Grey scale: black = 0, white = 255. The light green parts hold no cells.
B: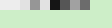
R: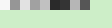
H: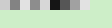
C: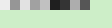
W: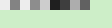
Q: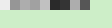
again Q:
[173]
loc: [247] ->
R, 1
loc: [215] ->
H, 5
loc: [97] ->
W, 9

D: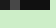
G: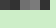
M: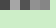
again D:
[16]
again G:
[50]
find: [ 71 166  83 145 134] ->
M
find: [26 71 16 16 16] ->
D
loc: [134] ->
M, 5
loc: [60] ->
G, 1
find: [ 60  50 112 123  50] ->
G

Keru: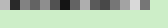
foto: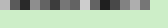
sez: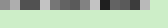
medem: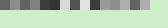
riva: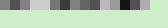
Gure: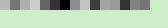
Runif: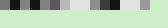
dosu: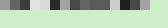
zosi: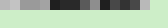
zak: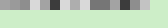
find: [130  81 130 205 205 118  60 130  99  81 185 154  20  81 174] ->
riva
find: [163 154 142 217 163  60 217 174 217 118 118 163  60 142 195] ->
zak
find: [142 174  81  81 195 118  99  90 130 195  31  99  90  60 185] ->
sez

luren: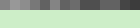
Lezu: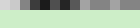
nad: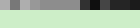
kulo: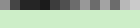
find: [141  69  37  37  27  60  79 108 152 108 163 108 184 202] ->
kulo
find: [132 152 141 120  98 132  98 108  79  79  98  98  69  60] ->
luren
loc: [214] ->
Lezu, 1
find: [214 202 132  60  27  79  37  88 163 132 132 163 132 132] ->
Lezu
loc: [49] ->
nad, 9

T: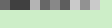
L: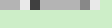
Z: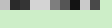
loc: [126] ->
Z, 6
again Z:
[212]
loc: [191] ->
Z, 1
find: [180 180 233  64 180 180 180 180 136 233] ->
L
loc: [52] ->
Z, 3
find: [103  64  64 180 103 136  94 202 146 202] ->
T

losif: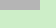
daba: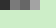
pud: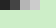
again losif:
[181]
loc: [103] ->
daba, 3
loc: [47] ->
daba, 1
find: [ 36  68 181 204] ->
pud
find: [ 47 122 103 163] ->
daba

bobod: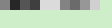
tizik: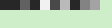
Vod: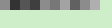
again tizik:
[39]
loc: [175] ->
Vod, 10
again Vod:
[140]
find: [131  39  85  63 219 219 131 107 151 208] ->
bobod
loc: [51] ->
Vod, 2
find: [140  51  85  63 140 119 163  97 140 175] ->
Vod

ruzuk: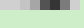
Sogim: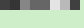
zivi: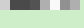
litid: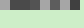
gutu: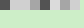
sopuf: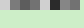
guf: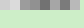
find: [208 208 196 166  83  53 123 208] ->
ruzuk
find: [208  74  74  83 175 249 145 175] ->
zivi
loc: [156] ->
guf, 3
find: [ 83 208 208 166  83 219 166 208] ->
gutu
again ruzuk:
[208]
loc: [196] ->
ruzuk, 3

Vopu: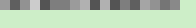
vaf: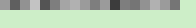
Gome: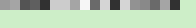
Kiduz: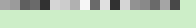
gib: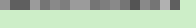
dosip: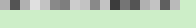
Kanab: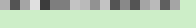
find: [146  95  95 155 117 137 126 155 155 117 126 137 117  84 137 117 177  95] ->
gib
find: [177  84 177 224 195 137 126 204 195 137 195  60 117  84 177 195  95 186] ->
dosip
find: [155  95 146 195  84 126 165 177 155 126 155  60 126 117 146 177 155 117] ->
vaf
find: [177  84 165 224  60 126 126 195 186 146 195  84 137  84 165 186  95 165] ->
Kanab
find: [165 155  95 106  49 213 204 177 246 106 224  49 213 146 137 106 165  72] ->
Kiduz
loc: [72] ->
Kiduz, 18

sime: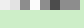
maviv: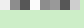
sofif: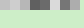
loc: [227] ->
sime, 2
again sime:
[141]
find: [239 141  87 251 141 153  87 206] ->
maviv

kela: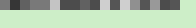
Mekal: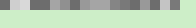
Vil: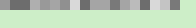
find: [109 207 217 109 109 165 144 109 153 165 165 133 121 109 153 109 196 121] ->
Mekal
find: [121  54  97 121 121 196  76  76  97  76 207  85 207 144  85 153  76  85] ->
kela
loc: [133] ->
Mekal, 12
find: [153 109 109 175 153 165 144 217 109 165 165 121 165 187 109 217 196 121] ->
Vil

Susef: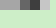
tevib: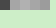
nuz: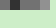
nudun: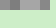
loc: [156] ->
tevib, 5
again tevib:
[166]
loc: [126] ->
nudun, 2

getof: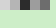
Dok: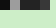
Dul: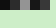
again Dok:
[35]
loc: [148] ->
Dul, 3
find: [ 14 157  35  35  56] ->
Dok
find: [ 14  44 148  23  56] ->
Dul
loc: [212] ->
getof, 1
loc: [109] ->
getof, 5
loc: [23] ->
Dul, 4

